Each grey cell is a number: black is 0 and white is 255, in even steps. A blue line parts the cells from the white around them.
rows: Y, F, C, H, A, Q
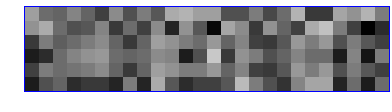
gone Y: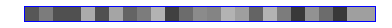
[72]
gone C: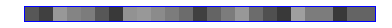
[94]
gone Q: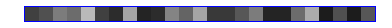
[51]
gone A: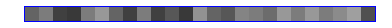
[116]
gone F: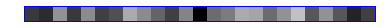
[7]

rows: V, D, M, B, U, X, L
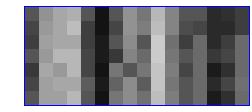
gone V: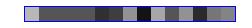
[175]
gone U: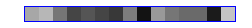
[48]
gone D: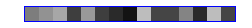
[77]
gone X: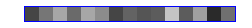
[27]
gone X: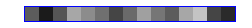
[99]

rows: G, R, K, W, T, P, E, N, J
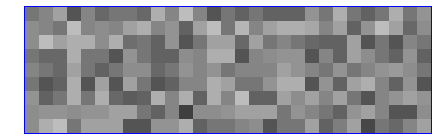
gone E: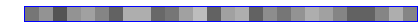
[92]
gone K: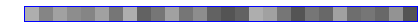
[189]
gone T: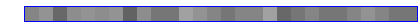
[154]
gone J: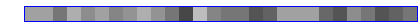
[126]
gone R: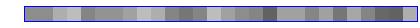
[181]
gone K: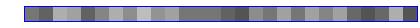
[110]
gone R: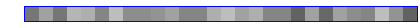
[167]

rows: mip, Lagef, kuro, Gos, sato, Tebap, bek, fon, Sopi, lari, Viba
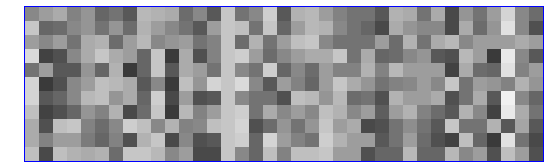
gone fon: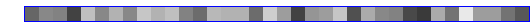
[94]
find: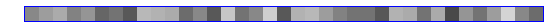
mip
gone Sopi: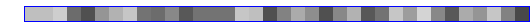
[165]
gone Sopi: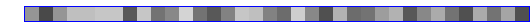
[142]
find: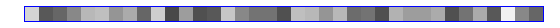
bek
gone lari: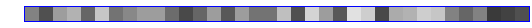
[123]

